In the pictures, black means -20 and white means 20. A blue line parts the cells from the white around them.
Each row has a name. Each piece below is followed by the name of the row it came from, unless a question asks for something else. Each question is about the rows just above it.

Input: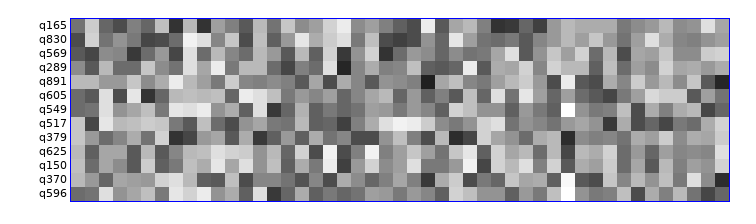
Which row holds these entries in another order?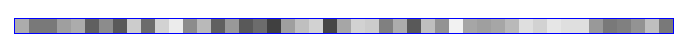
q150
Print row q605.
[ -3  -6  15  -8  16 -12  -4   9  10   9  10  -4  17  15  10  -1   4   1
   5  -4   1   6   9  -4   4  -5   0  -6  10  -4  15  -2  16   5  -4   5
  -3  -6  -9  -1   5  14  12  12  -6   5  -2]
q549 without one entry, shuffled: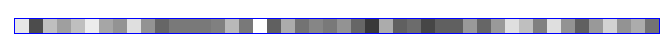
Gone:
[8]
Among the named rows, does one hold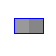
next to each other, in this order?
yes
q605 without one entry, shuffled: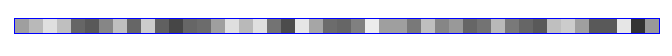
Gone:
[14]
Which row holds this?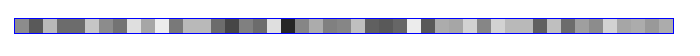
q289
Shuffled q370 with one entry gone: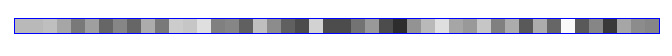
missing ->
[-7]

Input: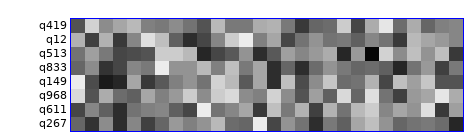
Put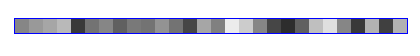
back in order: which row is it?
q12
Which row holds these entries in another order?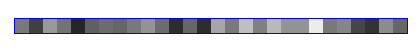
q833
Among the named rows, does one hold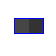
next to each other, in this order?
no
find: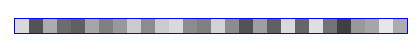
q968
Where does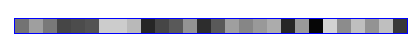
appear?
q513

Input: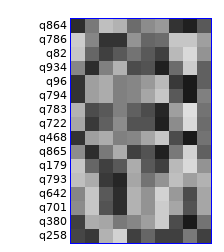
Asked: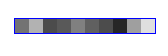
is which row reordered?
q783
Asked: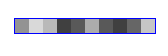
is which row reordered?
q179
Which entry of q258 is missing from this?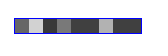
[-9]

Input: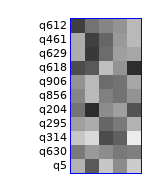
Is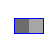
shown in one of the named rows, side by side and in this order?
no
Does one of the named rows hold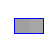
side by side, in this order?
yes
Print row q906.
[ 3  9 -3 -2  6]
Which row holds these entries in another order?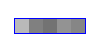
q856
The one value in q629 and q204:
[5]
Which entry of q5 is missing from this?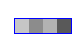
[12]

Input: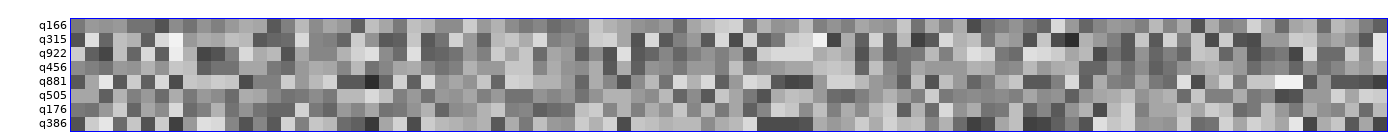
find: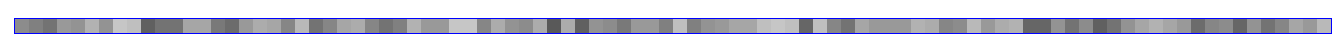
q456
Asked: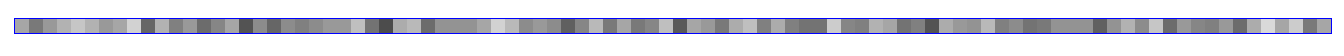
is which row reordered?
q166
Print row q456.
[ 2  0 -2  4  3  8  3 11 10 -5 -2 -2  6  6 -1 -3  4  7  6  1  9 -2  1  6
  7  1 -2  0  8  4  4 11 11  1  7  3  2  7 -6  7 -5  3  2 -1  4  4  0 10
  0  3  4  6  6 10 11 10 -4 10  1 -2  6  4  4  4  8  7  1  2  9  4  7  8
 -4 -4  3 -2  2 -5 -2  3  6  8  6  4 -3  1  2 -4  3 -2  1  6  4  9]
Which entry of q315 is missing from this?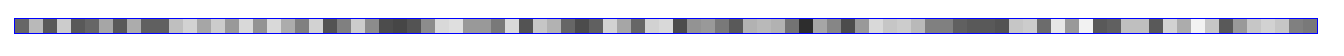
[-10]
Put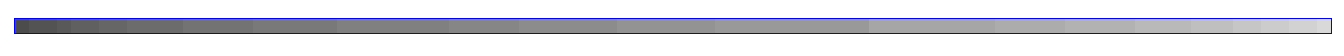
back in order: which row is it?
q505
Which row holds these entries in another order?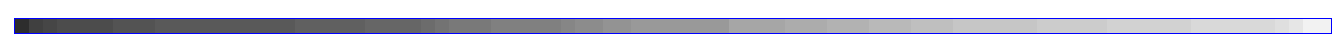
q881

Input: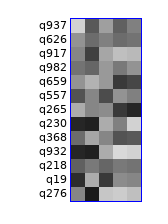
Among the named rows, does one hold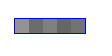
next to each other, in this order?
no
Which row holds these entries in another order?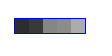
q19
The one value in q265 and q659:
[-11]

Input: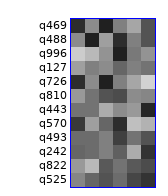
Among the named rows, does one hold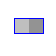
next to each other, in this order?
no
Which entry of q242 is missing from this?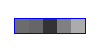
[-5]
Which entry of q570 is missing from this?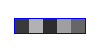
[10]
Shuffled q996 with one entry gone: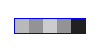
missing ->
[-1]
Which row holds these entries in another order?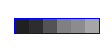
q469
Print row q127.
[ 5  0  2 -4  0 -2]

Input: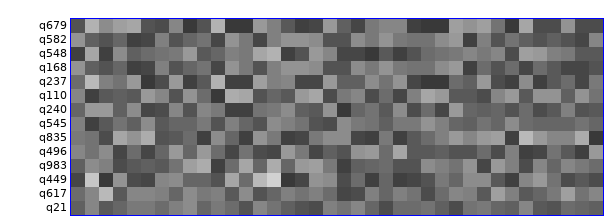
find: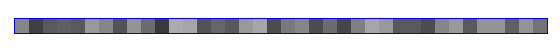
q110
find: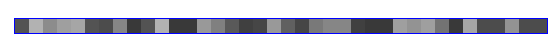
q679
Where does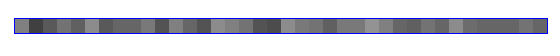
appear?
q545
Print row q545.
[  0 -10  -6  -2  -5   2  -6  -4  -4  -1  -7   0  -4  -7   2   0  -2  -7
  -8   2  -1  -2  -5  -1  -1   3   0  -4  -5  -2  -4   2  -3  -4  -4  -4
  -2  -4]

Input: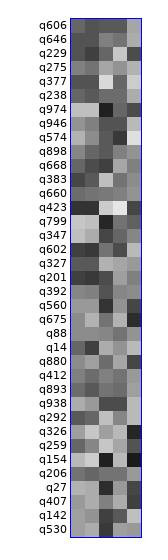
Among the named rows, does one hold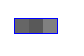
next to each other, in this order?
yes
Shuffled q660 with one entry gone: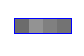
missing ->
[-1]
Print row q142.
[  5   3 -10  -6  10]
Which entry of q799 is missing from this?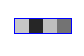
[-5]
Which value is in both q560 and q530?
[4]

